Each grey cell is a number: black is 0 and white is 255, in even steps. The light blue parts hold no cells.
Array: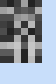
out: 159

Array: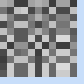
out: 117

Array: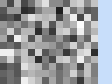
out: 86

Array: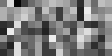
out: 176

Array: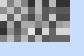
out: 143

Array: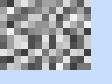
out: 162

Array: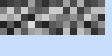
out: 131

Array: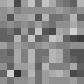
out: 143
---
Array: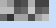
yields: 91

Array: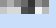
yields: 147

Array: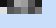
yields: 88

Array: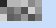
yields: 208

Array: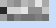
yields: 142

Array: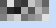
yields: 183
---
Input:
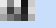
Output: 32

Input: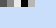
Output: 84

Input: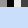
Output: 66

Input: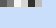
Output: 90

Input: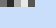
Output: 86

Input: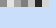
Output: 126

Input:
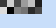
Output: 31

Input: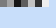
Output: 50

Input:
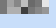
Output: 106

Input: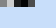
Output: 30
